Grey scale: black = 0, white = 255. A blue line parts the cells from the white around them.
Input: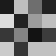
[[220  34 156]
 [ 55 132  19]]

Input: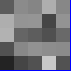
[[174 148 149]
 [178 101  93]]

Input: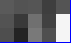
[[ 83  57 112]
 [ 78  35 121]]

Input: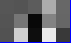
[[ 84 118   8]
 [ 82 207  14]]

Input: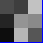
[[ 36 148 138]
 [ 13 182  86]]

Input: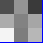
[[172 130 166]
 [244 125 183]]

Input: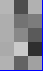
[[174 115 124]
 [174 137  90]]

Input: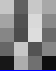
[[164  81 217]
 [134  76 221]]
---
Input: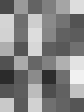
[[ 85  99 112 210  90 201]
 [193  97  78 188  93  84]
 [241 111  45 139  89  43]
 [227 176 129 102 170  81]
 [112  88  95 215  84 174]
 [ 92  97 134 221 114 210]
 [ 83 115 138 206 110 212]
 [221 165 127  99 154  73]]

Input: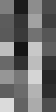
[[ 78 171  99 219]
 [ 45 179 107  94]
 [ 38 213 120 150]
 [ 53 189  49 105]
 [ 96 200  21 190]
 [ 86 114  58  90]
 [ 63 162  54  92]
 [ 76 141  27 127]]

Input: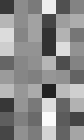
[[165  99 211 124 145  70]
 [ 68  91 250 106 128  94]
 [178 100 221 121 149  55]
 [207 187  33 171 151 186]
 [ 99 145 150 128 134 155]
 [131  77 182 144 135 101]
 [146 221  50 147 147 206]
 [118 179  50 162 133 220]
 [173 158  69 162 141 182]
 [131  80 237 122 140  56]]

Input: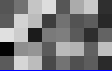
[[ 42  93  80 115  73 188 214  91]
 [191  97 180 186  91 149 142   3]
 [ 99  46  90 126 122  27 205 224]
 [ 40  93  83 114  61 188 211  90]
 [ 47 201 171  86 221 197 114  85]]

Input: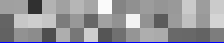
[[125  99 104 105 171 174 149 112  85 206 119 174  78 140 146  98]
 [212 153 192 155  91 146 243 146 161 102 152 124 198 206 199 100]
 [203 157 202 153 149 156 144 132 250 166 182 161 179  48 161 160]]

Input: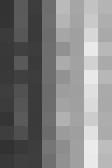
[[184 233 160 145 112  62  63  56]
 [189 235 160 141 118  61  57  50]
 [171 225 159 155 108  59  79  62]
 [173 204 163 177 112  58  90  53]
 [169 218 160 163 109  59  85  60]
 [170 223 159 157 108  59  81  62]
 [183 233 160 146 111  61  64  57]
 [170 209 162 171 111  58  89  56]
 [184 233 160 145 111  61  64  57]
 [169 215 160 166 109  58  87  59]
 [174 201 164 180 112  58  91  52]
 [180 194 166 186 110  61  90  51]]

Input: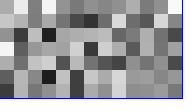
[[121 155 144 142 211 144 171  63 179 144 119 180  60]
 [151 135 157 154 215 171 199  63 193  29 136 182  94]
 [ 74 144 116 144  68  84 115 185  82 206 194 112 174]
 [161 116 177  90 173 207  57 208 162 167 152  95 245]
 [ 73 114 175 123 103 188 180 174 167  32 190  60 146]
 [134 214  87 109 217 109  51  73 116 169 125 179 198]
 [249 144 123 174 144 134 144 121 147 244 127 236 172]]

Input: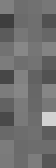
[[ 86 125 108 122]
 [109 109 107 124]
 [ 93 112 109 105]
 [210 109 122  73]
 [120 104 123  98]
 [134 103 135 124]
 [ 82  98 130  71]
 [ 92 115 111 124]
 [132 118 136 114]
 [103 111 119  91]
 [ 81 111 107  62]
 [119 113 110 128]]
